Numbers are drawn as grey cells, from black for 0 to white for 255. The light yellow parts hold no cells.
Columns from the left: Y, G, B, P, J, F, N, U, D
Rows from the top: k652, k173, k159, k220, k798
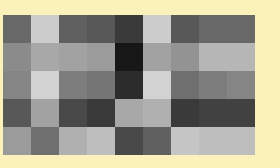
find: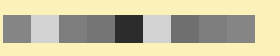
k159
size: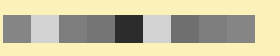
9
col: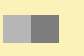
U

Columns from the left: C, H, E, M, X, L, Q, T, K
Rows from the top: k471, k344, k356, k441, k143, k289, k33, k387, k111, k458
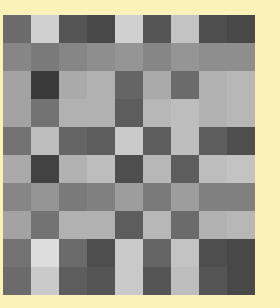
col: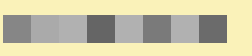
E
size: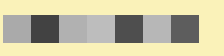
7

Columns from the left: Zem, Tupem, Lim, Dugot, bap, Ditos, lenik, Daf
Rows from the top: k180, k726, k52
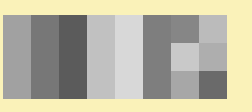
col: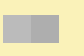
Daf
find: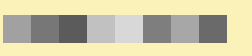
k52
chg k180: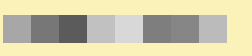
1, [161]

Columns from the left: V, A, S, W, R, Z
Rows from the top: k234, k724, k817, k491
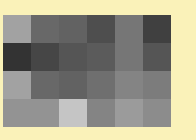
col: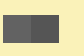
S
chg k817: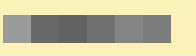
1, [162]
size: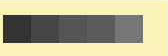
5

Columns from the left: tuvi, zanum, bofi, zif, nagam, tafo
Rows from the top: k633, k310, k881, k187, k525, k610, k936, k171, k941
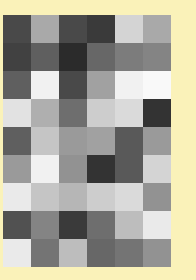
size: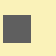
1
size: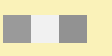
3
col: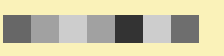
zif
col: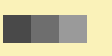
bofi
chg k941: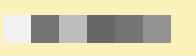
1, [234]
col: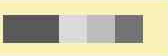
nagam
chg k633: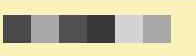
3, [73]

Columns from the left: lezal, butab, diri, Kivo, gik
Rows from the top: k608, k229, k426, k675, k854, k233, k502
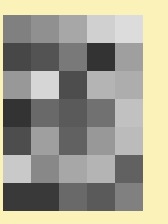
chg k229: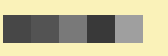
4, [51]
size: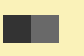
2

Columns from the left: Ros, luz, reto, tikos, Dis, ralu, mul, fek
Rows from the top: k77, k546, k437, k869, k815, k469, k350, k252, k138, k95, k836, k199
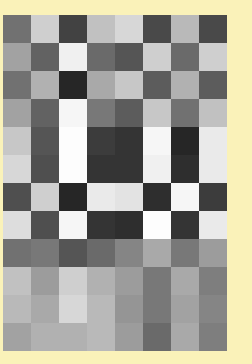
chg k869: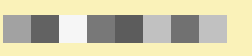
6, [199]
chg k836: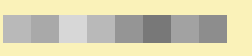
8, [133]
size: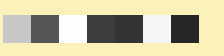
7
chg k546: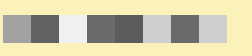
5, [85]
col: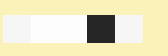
reto
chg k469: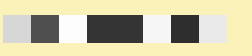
6, [240]

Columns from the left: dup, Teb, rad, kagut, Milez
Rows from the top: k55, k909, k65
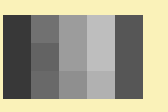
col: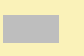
kagut
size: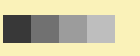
4
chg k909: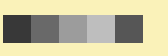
2, [99]
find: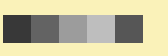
k909
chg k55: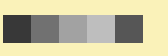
3, [156]
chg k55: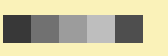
5, [86]
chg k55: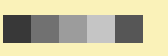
4, [190]

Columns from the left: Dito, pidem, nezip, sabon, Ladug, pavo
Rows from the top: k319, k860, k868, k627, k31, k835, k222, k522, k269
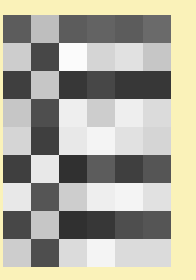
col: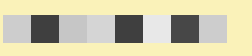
Dito
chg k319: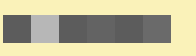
2, [190]
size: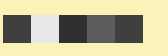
5
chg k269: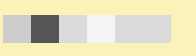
2, [78]
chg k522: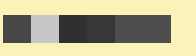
6, [85]

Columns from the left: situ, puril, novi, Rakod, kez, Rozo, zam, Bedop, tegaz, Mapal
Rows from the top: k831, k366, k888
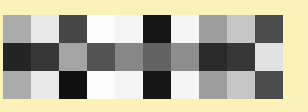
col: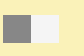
kez
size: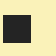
1
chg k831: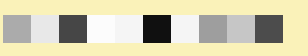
6, [22]
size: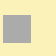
1
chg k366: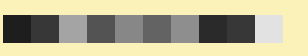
1, [36]
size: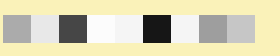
9

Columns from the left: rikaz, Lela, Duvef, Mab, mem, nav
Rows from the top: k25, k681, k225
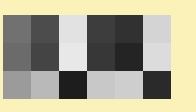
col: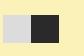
nav
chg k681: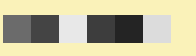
4, [55]

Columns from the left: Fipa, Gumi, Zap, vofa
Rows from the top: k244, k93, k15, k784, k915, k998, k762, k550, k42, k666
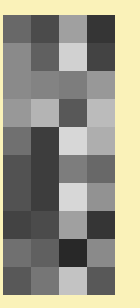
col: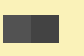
Fipa
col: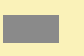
Fipa
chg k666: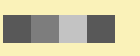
2, [118]

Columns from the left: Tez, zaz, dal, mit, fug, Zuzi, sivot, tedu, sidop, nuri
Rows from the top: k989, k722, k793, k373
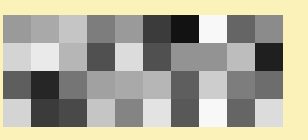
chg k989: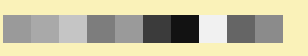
8, [248]
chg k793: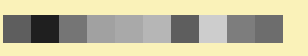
2, [38]
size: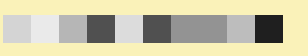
10
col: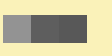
sivot
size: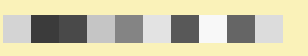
10
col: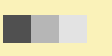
Zuzi
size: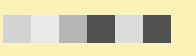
6

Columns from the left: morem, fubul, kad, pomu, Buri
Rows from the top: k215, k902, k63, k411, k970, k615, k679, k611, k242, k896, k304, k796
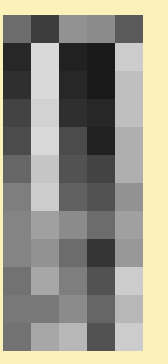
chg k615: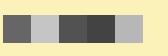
5, [175]
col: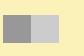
Buri
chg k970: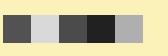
1, [75]
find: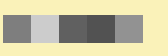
k679
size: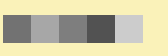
5
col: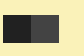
pomu
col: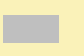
Buri

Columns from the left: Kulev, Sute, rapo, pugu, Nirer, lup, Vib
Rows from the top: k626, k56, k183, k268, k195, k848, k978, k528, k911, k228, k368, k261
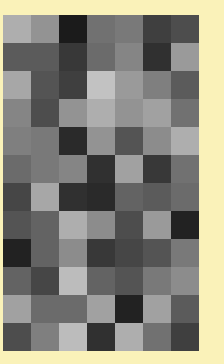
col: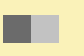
pugu
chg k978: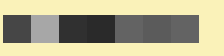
7, [107]
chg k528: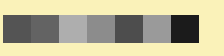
7, [34]

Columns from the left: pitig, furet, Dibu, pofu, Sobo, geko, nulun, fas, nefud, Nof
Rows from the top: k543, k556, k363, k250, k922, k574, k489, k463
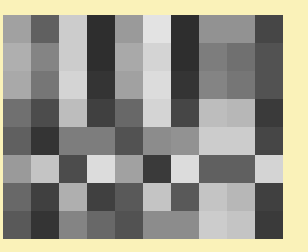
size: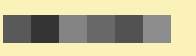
6
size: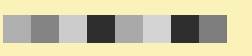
8
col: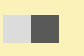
nulun

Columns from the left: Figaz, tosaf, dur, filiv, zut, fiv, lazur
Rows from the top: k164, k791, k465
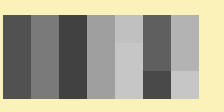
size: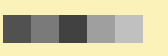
5
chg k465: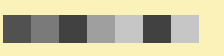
6, [73]
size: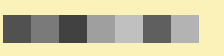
7
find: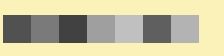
k164
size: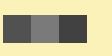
3
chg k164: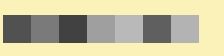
5, [192]

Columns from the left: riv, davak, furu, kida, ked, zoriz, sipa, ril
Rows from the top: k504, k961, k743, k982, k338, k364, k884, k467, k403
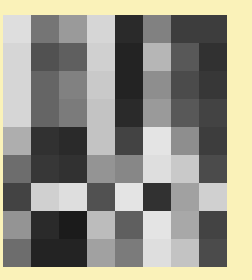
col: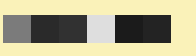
furu
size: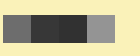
4
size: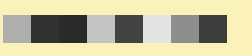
8
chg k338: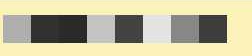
7, [142]
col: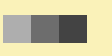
riv
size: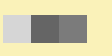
3

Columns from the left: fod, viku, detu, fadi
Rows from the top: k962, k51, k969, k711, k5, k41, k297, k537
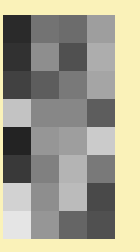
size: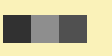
3
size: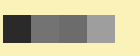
4
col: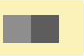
viku
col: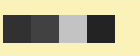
fod
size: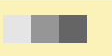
3
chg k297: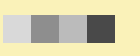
1, [210]
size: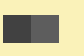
2

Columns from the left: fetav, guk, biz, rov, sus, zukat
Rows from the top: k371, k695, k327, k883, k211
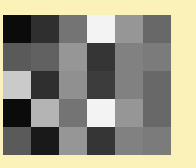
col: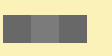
zukat
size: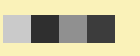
4
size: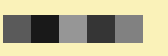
5

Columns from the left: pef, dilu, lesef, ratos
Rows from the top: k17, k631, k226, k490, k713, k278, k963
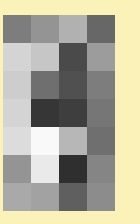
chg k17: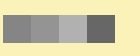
1, [125]
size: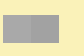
2
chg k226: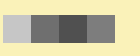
1, [205]
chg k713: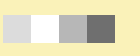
2, [249]
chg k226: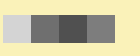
1, [205]
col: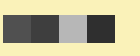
lesef

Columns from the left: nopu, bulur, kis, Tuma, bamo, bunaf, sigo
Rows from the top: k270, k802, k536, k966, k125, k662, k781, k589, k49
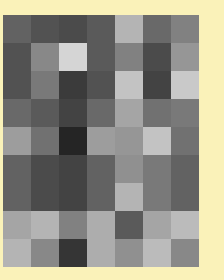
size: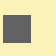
1
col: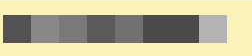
bulur
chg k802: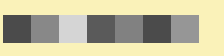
1, [82]
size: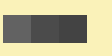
3
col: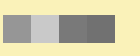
sigo
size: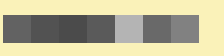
7
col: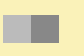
sigo

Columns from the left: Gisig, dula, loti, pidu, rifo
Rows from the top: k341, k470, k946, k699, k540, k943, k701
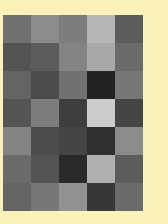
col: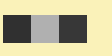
pidu
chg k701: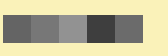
4, [55]
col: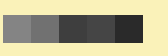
loti
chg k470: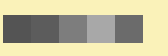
3, [132]
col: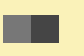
rifo

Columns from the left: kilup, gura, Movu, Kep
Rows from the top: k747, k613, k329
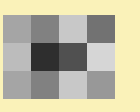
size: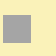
1
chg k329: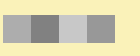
1, [165]
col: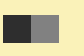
gura
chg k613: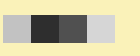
1, [188]
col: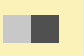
Movu
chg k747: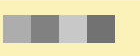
1, [165]

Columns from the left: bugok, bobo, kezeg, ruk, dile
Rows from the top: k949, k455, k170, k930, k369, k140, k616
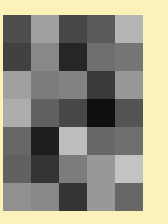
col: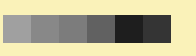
bobo
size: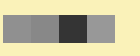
4
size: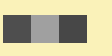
3
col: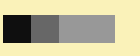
ruk
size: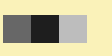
3
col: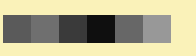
ruk
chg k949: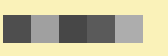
5, [181]

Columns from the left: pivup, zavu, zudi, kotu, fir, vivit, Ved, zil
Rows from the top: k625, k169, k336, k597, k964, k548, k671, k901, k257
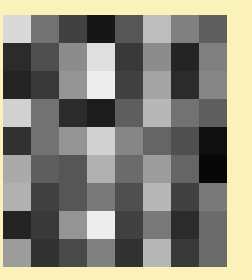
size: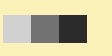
3
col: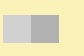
kotu
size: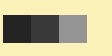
3
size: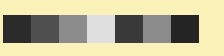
7
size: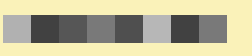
8
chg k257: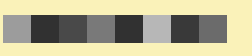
4, [128]

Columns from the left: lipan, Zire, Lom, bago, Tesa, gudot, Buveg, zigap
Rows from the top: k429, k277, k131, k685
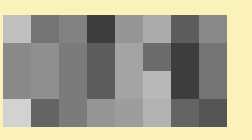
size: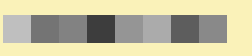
8
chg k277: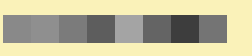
6, [108]

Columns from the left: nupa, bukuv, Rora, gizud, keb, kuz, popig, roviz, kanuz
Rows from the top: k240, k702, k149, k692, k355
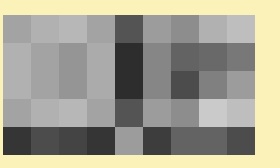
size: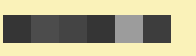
6
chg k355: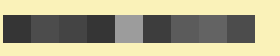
7, [99]
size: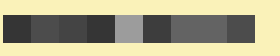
9
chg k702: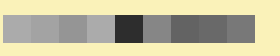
1, [177]
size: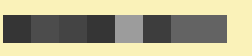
8

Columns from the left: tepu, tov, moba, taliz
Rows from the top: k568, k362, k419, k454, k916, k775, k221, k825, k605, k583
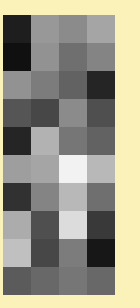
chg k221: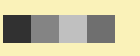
3, [184]
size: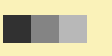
3

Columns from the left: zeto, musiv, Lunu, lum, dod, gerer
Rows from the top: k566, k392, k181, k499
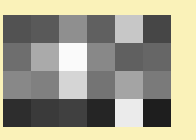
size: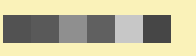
6
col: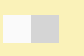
Lunu
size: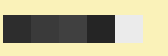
5

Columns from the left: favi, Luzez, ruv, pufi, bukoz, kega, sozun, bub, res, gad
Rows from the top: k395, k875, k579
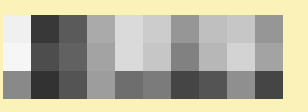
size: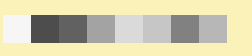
8
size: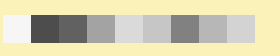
9
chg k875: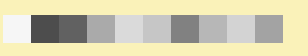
4, [163]
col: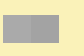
pufi
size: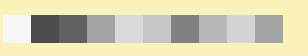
10
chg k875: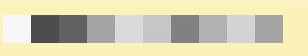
8, [183]

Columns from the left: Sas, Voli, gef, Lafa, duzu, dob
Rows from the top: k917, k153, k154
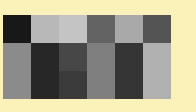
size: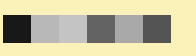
6
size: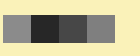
4
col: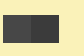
gef
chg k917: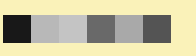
4, [99]
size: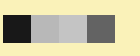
4
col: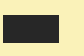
Voli
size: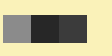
3

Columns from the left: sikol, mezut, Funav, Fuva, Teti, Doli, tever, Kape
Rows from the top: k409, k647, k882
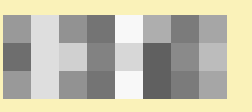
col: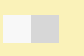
Teti
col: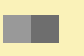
sikol

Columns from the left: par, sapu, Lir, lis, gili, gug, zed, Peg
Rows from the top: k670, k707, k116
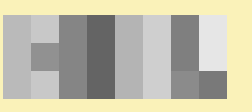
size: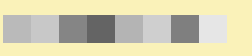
8
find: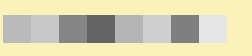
k670
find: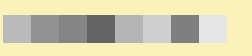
k707
